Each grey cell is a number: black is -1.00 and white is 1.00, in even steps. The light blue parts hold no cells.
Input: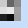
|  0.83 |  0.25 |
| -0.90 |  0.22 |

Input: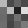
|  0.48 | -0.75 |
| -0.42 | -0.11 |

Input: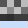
|  0.08 |  0.51 |
| -0.63 | -0.52 |

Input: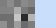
|  0.03 |  0.36 |
| -0.13 |  0.55 |

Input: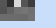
| -0.23 | -0.11 |
| -0.15 | -0.16 |

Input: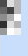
| -0.48 |  0.44 |
|  0.37 |  0.98 |

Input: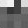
| -0.58 | -0.49 |
| -0.24 | -0.20 |

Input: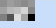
|  0.44 |  0.50 |
| -0.35 |  0.74 |

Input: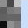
| -0.06 |  0.01 |
| -0.20 | -0.21 |
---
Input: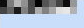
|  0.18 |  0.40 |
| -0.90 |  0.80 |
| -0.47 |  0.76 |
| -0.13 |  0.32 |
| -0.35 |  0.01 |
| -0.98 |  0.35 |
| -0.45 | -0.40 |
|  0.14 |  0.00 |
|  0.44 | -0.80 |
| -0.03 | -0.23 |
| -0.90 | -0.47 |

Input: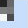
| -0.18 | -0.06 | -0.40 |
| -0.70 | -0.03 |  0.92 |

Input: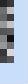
| -0.55 |  0.49 | -0.53 |  0.54 | -0.27 | -0.86 | -0.15 |  0.69 | -0.31 |
| -0.71 | -0.12 | -0.21 |  0.20 | -0.33 |  0.03 |  0.18 | -0.57 | -0.46 |

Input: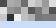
|  0.73 | -0.35 | -0.02 |
|  0.21 |  0.30 | -0.03 |
|  0.50 | -0.05 | -0.07 |
|  0.65 | -0.31 |  0.38 |
| -0.14 |  0.47 |  0.50 |
|  0.29 |  0.05 |  0.88 |
|  0.35 |  0.14 | -0.61 |
| -0.40 |  0.76 |  0.56 |

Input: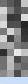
|  0.54 | -0.21 |  0.70 | -0.70 | -0.62 | -0.56 | -0.18 |  0.54 | -0.12 | -0.20 |  0.12 |
| -0.47 | -0.39 | -0.54 | -0.37 |  0.21 |  0.06 | -0.07 |  0.82 | -0.42 | -0.04 | -0.40 |
| -0.31 | -0.02 | -0.58 | -0.39 |  0.67 | -0.50 |  0.34 |  0.08 |  0.50 |  0.45 |  0.30 |
| -0.13 |  0.67 |  0.44 |  0.71 | -0.05 |  0.69 |  0.30 | -0.64 | -0.12 | -0.11 |  0.08 |

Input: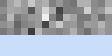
|  0.33 |  0.53 |  0.13 |  0.15 |  0.15 |
|  0.00 |  0.20 | -0.13 |  0.42 |  0.29 |
|  0.09 |  0.12 |  0.19 |  0.20 |  0.15 |
|  0.39 |  0.62 | -0.05 |  0.24 | -0.13 |
|  0.39 |  0.04 | -0.05 | -0.02 |  0.05 |
| -0.09 |  0.00 |  0.29 |  0.20 |  0.37 |
| -0.01 | -0.02 |  0.43 |  0.18 |  0.13 |
|  0.18 | -0.46 | -0.32 |  0.57 |  0.02 |
|  0.01 |  0.32 |  0.01 |  0.27 |  0.10 |
|  0.38 |  0.66 |  0.87 | -0.45 |  0.11 |
|  0.29 |  0.26 |  0.22 |  0.21 |  0.44 |
|  0.56 | -0.31 |  0.20 |  0.10 | -0.53 |
|  0.22 |  0.20 |  0.08 |  0.02 |  0.20 |
|  0.44 |  0.26 | -0.04 | -0.20 | -0.10 |
|  0.29 |  0.31 |  0.44 |  0.22 |  0.08 |
| -0.03 |  0.12 | -0.03 |  0.13 | -0.05 |
